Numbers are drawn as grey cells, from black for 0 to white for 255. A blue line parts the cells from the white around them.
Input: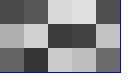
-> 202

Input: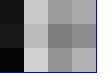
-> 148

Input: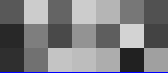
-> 196

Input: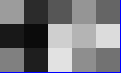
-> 226

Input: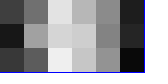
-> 239

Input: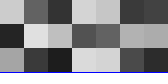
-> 29

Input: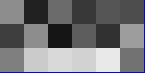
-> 217

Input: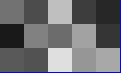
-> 223
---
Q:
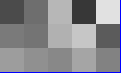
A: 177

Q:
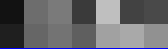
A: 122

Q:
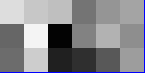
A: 3

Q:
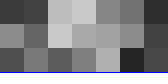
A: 201

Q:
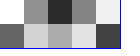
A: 43

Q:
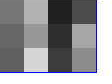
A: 46

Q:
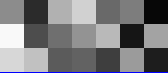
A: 111
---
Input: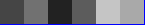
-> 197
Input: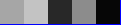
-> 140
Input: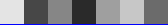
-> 199
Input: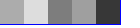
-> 159
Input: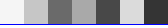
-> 219
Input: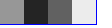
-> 97
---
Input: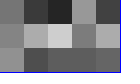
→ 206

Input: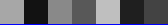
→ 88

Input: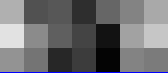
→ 68

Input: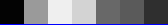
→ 211

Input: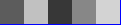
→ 55

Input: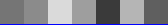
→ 158

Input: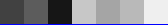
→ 199

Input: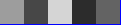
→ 213
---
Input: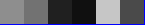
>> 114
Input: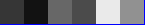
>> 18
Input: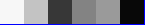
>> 195
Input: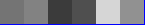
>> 130
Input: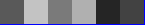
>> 195
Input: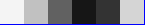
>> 193
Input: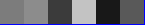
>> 140
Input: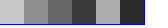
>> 143
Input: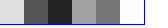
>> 84
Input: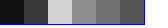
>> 56
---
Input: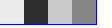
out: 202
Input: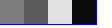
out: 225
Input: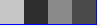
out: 138
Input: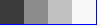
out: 192
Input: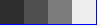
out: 124
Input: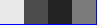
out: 35
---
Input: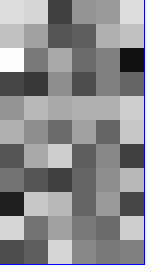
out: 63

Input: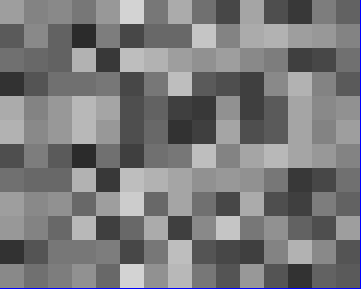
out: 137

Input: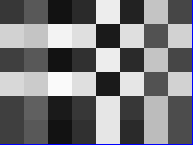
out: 18

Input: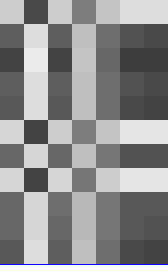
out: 205

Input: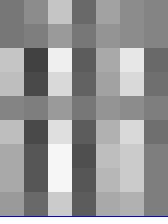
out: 197
